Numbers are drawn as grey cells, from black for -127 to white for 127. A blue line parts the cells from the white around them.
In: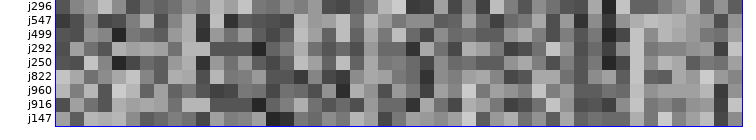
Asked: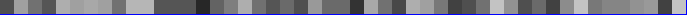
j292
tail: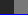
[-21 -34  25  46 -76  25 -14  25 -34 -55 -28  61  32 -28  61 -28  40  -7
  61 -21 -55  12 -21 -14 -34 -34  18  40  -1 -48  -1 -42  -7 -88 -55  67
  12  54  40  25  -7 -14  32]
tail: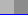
[-34 -21  -1 -14 -55  32  -1   5  32 -88 -76  -7 -21  12  -7  54  32 -55
  -7  32  25  12  32  75 -34  25  46 -14  18 -34  40 -28 -14 -21 -21  46
  -7  75   5  32  61 -55  12]
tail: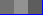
[ 40 -28 -14 -21 -21  46  -7  75   5  32  61 -55  12]

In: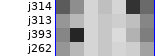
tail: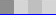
[-76 -21]
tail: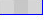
[78 34]
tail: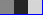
[71 91 50 -1]
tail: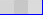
[50 -1]
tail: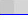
[78 34]
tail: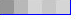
[78 34]
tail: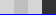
[-21]

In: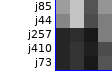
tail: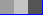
[21]
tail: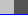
[21]
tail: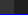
[-51]
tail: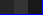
[-43]
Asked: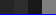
j257
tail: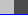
[-1]

